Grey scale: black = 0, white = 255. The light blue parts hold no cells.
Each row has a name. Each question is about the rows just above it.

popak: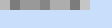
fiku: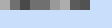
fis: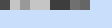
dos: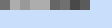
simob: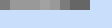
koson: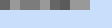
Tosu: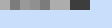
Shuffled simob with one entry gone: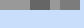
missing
[162]
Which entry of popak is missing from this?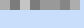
[185]
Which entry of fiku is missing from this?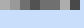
[91]
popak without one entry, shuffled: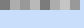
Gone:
[134]
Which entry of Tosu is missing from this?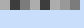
[144]
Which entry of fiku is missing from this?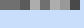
[82]

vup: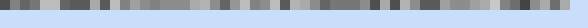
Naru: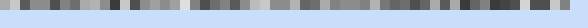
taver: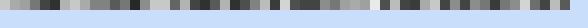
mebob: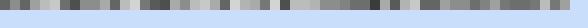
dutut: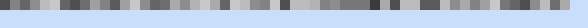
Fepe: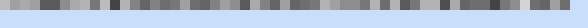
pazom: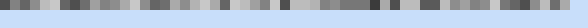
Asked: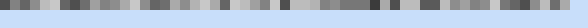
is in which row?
pazom
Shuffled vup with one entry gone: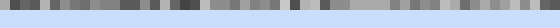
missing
[150]

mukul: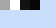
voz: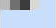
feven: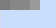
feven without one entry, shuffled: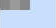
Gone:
[124]
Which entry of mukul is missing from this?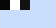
[166]
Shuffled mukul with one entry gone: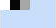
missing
[18]

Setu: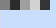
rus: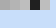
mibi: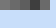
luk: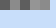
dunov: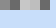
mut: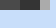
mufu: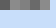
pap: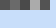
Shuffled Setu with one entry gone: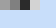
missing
[52]
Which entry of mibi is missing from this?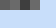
[118]
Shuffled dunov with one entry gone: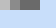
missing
[199]
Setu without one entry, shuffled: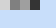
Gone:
[43]

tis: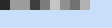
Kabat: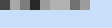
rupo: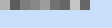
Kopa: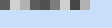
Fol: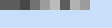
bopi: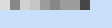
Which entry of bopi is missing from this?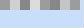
[71]
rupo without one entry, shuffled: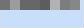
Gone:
[197]
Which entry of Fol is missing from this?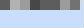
[188]
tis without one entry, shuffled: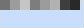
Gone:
[144]
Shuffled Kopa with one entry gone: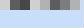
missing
[81]
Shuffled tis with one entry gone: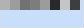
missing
[144]
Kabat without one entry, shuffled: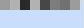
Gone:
[168]

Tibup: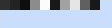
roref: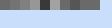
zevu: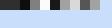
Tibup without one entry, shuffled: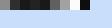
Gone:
[229]
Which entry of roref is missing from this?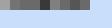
[151]
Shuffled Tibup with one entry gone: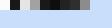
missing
[96]
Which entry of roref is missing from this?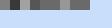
[116]
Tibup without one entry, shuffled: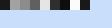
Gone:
[35]

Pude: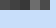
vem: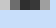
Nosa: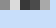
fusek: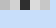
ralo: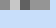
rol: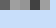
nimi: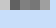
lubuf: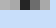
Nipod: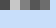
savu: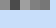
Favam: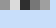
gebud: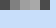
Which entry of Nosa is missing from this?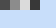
[169]
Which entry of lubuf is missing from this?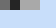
[179]
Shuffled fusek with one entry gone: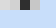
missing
[189]
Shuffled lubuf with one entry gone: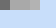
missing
[37]
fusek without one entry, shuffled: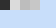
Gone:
[210]
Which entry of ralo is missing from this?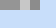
[97]
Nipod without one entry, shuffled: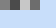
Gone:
[86]

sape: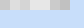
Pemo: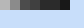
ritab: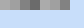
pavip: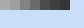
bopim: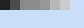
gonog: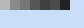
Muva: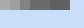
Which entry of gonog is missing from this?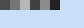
[87]
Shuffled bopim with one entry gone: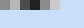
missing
[150]

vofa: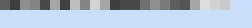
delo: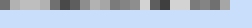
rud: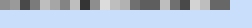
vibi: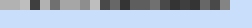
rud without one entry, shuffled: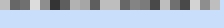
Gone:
[154]
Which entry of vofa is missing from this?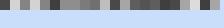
[202]
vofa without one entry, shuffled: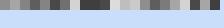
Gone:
[84]

